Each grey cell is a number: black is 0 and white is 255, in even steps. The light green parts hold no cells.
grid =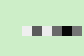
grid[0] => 239
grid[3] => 105
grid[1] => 91

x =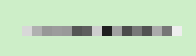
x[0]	216
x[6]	94
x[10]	75
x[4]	153
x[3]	156

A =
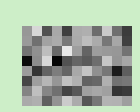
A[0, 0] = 151
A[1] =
[154, 112, 162, 171, 120, 170, 189, 171, 119, 167, 64]
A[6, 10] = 58
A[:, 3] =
[168, 171, 105, 5, 125, 150, 112, 147]
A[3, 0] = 11
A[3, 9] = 149
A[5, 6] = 98
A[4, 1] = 52
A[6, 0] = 132
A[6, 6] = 160
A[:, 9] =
[111, 167, 151, 149, 27, 114, 52, 178]
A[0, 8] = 202
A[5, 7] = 103
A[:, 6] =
[175, 189, 100, 90, 196, 98, 160, 86]
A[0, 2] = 81
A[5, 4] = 193
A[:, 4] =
[63, 120, 232, 82, 101, 193, 68, 203]
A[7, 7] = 119
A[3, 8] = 198
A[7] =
[170, 175, 96, 147, 203, 171, 86, 119, 179, 178, 158]
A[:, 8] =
[202, 119, 153, 198, 119, 176, 160, 179]
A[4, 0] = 156
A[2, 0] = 115
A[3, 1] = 140
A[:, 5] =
[172, 170, 158, 101, 168, 176, 88, 171]

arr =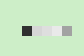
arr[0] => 48
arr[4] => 162

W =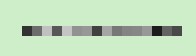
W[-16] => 50
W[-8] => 165
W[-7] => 119
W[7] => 64

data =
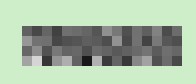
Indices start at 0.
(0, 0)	97
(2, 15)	103
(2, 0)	102
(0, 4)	112
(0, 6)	101
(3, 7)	177
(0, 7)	85
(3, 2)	54
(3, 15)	73
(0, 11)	113
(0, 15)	108
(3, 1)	213
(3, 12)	162
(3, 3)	148
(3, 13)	81
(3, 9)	100
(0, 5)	108

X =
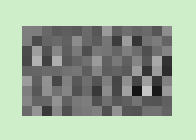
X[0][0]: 126
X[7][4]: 97
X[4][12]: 52
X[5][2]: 146
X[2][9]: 101
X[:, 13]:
[85, 124, 111, 168, 155, 55, 25, 84, 113]
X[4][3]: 106
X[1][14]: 100
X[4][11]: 157
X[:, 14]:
[141, 100, 132, 50, 44, 129, 153, 96, 99]
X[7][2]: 102
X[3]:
[72, 178, 65, 174, 87, 101, 112, 155, 97, 121, 96, 133, 87, 168, 50]
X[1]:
[125, 75, 101, 106, 97, 140, 104, 91, 118, 60, 156, 52, 114, 124, 100]
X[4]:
[100, 102, 107, 106, 114, 118, 93, 133, 94, 99, 90, 157, 52, 155, 44]
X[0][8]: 154
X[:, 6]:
[106, 104, 78, 112, 93, 111, 106, 125, 122]
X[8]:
[105, 148, 57, 135, 79, 118, 122, 128, 80, 145, 86, 83, 112, 113, 99]
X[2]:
[75, 158, 82, 135, 94, 122, 78, 120, 117, 101, 127, 109, 79, 111, 132]
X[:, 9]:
[95, 60, 101, 121, 99, 70, 71, 88, 145]
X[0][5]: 89
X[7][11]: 116
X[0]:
[126, 125, 104, 90, 94, 89, 106, 87, 154, 95, 110, 100, 106, 85, 141]
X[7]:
[134, 100, 102, 147, 97, 121, 125, 81, 112, 88, 96, 116, 85, 84, 96]
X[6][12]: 197
